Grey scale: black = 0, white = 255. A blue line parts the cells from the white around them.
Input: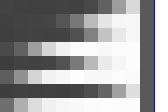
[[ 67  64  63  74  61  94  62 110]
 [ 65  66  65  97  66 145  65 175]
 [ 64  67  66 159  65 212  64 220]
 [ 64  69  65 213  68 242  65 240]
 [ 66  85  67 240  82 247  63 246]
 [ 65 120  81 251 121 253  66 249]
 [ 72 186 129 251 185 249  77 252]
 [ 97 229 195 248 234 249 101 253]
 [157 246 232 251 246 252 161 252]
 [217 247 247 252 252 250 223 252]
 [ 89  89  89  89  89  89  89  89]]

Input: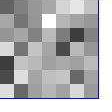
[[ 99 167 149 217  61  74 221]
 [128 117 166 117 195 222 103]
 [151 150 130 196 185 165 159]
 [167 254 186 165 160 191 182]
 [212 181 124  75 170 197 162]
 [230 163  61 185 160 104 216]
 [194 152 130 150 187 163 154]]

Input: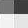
[[119 242]
 [ 62 229]]

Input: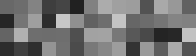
[[104  38 100  44]
 [109 117 177  64]
 [131 159 110  46]
 [ 62  45 109 148]
 [ 69 199 110 112]
 [ 33 144  79  75]
 [129  97 162 121]
 [172 110 163 135]
 [160 196 120 157]
 [157 102  88  51]
 [ 82 108  73 154]
 [169 117  36  93]
 [152 132  39 170]
 [ 97 129 194  83]]

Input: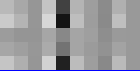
[[185 202 156 166 197]
 [168 180 149 159 175]
 [150 150 149 151 150]
 [196 215 166 171 210]
 [ 65  20 136 115  33]
 [180 190 165 165 188]
 [158 157 159 155 158]
 [139 138 142 146 137]
 [176 191 154 163 186]
 [153 153 153 153 153]]

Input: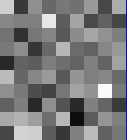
[[207 135 114 121  40 187 143  96 168  70]
 [ 57 128  49 141  98 102 121 126 178 210]
 [143 127 119  54  93 134  77  40 158 206]
 [104 231 133 104 125 154  67 143 110  92]
 [120  93  88 183 110  88 118  83 184  55]
 [113 164 140 107  99 149 163  40  14 129]
 [153  73 166  98 129 127 147 129  91 187]
 [ 71  97 145 134  99 135 249 100 149  97]
 [172  70 126 152 163 106 121  58 127 119]]
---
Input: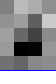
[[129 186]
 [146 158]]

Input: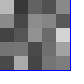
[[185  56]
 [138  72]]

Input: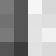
[[122  86]
 [113  85]]

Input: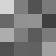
[[213 126]
 [104 145]]

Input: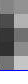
[[132 146]
 [ 76 178]]

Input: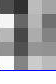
[[ 79  48]
 [244 102]]

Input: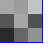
[[167 156]
 [ 85 166]]
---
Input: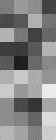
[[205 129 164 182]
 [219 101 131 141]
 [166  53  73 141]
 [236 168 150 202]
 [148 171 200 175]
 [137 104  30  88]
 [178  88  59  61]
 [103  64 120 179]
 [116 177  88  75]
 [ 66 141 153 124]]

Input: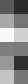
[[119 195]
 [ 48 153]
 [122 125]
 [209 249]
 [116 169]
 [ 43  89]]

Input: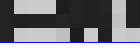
[[198 202  32 203  29 191 202 203 201  35]
 [ 33 193  34  33  35  37  33  34  33  35]
 [ 33 197  36  33  35  30 202 203 201  35]]

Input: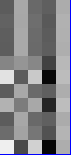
[[173   6 209  73 239]
 [180  82 118 163 108]
 [171  96 105 167  92]
 [189  36 168 124 178]
 [173  95 106 168  92]
 [188   8 201  92 226]
 [184  65 135 149 133]
 [174  94 106 169  93]
 [176  92 107 169  94]
 [177  89 110 167  98]
 [172  95 105 168  92]]

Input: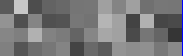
[[137 120 144 141 147  90 105  68 132 119 109  85 128]
 [ 53 101 118  74 161 167 134 100 123 130 177 127 134]
 [ 74  70 177  67 162 181 115 119  83  80 133  80 147]
 [118 119 112 160 132 160 118 117 104  99  77 199  90]]

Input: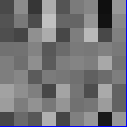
[[150  25 151 128  69 176  87 106  71]
 [ 98 156 118 113 149 120 146 125 157]
 [ 98 170  77 117 164  71 127 143 162]
 [126 108  96 112 119 123  91 135 126]
 [114 168 126 132 126  91 143 111 126]
 [121 129 120 122 107  88 131 114 113]
 [128  72 185 126  71 172 144  69  78]
 [136  18 149 101 102 193  76 121  83]
 [151  15 134 123  84 173  54 140  73]]
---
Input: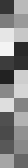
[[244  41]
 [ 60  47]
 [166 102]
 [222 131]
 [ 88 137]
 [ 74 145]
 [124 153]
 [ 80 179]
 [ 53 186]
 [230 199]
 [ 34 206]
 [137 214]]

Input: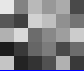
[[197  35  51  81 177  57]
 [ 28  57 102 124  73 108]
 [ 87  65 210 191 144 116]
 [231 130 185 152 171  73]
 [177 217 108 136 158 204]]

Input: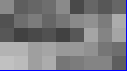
[[ 87  65  73  81  65  87 165 132 165]
 [138  94 102 110 138  73 102  87 102]
 [ 81 110 124 102 118 138 145 124 172]
 [179 179 159 165 153 153 145 118 110]
 [193 187 159 172 118 124 132 132  94]]

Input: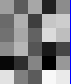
[[  7  46 133   0 152]
 [159  91 167  33 140]
 [226 127  91 248 234]
 [113 167  98 219 190]
 [106 175  62 198 205]
 [140 182  85  25  70]]

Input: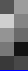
[[120  19]
 [ 57  72]
 [148 106]
 [207 132]
 [ 85 156]]

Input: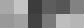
[[153 161  66 122 190 182]
 [168 196  60  93  86 130]]
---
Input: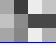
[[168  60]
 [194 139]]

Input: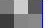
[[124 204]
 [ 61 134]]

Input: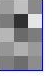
[[157 191]
 [123  49]]

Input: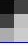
[[ 12  66]
 [ 65 193]]

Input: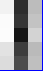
[[242  45]
 [251  53]]

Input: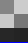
[[133 204]
 [201 119]]

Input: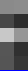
[[138 140]
 [ 71  45]]

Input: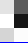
[[227  92]
 [255  22]]

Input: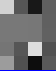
[[210  86]
 [120 120]]
